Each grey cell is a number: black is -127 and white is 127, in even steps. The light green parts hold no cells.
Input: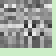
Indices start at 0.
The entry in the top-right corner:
6
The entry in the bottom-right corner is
-7
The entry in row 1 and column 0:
-34
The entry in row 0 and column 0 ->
-7
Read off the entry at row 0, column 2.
20
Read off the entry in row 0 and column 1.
6
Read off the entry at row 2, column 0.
64
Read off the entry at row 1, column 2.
36
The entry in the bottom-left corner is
-7
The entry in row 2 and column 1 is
-21
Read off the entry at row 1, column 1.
106

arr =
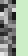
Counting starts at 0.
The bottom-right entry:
-74
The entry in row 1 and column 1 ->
-74
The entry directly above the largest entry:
23
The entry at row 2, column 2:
-6
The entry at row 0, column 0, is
8
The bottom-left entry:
106
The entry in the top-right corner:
-103
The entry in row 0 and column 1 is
49
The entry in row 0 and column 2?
-30

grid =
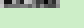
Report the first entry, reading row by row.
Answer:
56
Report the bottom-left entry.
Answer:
70
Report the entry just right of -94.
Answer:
70
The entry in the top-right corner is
28
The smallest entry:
-121
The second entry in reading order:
-109
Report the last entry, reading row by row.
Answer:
12

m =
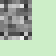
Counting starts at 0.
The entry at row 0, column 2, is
-33
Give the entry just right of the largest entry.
-64
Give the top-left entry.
-33
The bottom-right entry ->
28
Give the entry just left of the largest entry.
59
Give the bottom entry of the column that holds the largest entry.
111
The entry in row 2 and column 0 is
-18
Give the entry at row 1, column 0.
84
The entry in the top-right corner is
-2
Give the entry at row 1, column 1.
-33
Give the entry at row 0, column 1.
-64

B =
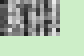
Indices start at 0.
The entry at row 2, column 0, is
-45
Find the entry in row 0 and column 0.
-97
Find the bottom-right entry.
45
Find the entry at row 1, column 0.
-18
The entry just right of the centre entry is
69
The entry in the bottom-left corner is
-83
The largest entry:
107
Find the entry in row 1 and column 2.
69
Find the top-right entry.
29
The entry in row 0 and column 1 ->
-70
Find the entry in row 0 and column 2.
57
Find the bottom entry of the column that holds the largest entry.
95
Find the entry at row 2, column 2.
83

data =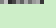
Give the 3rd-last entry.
26
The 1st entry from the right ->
-71
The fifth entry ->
13

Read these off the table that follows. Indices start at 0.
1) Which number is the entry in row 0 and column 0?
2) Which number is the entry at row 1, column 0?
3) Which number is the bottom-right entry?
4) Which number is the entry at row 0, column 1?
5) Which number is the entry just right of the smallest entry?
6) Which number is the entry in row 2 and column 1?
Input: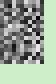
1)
-2
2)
53
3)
-79
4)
-54
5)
53
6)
25
